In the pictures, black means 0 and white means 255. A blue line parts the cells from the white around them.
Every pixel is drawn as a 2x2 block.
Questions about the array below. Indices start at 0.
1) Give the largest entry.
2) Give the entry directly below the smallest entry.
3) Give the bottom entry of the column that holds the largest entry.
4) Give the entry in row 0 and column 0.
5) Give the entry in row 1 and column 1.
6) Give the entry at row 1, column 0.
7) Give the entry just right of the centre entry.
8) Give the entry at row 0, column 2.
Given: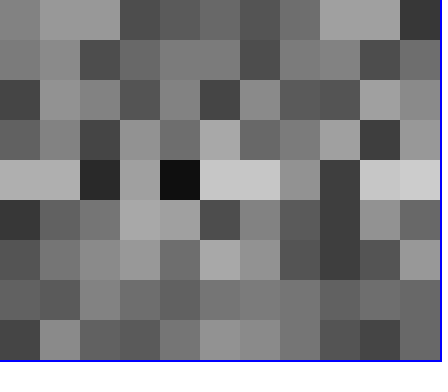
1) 204
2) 160
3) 104
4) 130
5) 138
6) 123
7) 198
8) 152

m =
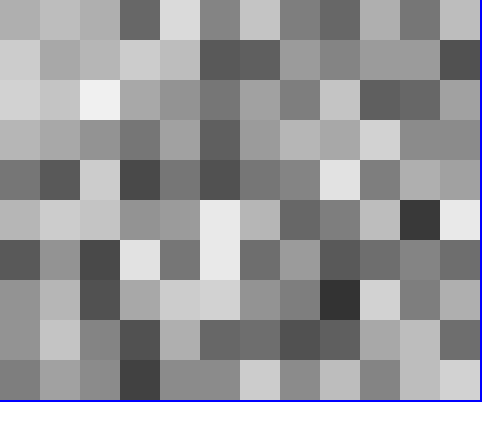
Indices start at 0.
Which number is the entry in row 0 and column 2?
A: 175
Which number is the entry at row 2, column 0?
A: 210
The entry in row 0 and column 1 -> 189
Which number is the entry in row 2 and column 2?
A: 240
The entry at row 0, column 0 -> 175
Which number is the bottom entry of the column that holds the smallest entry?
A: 189
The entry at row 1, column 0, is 204
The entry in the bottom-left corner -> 126
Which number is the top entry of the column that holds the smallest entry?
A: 103
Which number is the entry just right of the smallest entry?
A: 210
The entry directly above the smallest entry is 89
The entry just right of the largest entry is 168
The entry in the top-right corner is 189
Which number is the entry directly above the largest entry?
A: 182
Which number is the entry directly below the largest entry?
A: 147
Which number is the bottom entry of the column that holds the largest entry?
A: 139
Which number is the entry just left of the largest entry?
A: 196
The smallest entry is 51
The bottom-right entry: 210

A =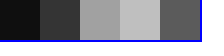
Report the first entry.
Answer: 15
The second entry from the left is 52

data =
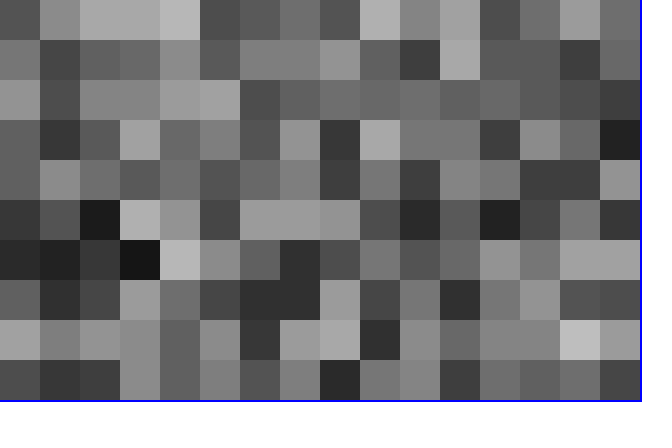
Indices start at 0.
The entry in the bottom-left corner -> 77
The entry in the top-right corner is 110
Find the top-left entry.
83
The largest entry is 190
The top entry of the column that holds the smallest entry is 168
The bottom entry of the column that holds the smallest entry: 139
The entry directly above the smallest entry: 176
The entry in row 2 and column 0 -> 147
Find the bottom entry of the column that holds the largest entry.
110
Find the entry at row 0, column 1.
139
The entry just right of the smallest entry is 183
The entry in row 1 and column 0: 118
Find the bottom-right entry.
70
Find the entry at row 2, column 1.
77
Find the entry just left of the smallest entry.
55
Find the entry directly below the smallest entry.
155
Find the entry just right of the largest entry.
155
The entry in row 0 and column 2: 168

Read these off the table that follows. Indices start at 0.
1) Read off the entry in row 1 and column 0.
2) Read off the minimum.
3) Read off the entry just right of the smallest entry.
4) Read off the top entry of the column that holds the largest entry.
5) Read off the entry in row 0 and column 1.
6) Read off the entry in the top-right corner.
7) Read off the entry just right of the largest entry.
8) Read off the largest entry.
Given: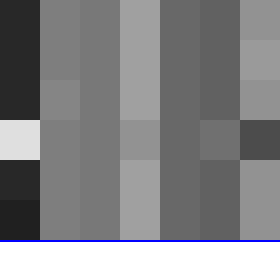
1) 40
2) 32
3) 126
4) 40
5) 126
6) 146
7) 126
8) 223

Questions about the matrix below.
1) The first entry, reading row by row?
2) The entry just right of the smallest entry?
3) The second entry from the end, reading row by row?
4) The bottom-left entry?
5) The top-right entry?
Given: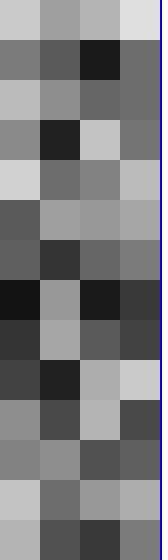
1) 201
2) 151
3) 58
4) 181
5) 223

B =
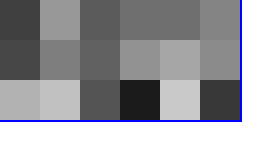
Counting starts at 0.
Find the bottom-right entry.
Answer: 56
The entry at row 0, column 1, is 152
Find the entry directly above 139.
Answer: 132
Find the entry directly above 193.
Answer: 126
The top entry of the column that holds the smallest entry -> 111

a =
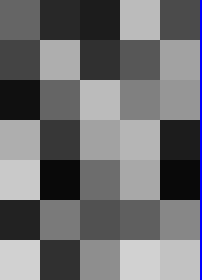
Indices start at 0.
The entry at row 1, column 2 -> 48
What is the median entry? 109
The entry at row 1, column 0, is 68
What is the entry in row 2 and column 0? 16
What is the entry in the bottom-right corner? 194
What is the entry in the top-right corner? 75
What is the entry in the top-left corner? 101
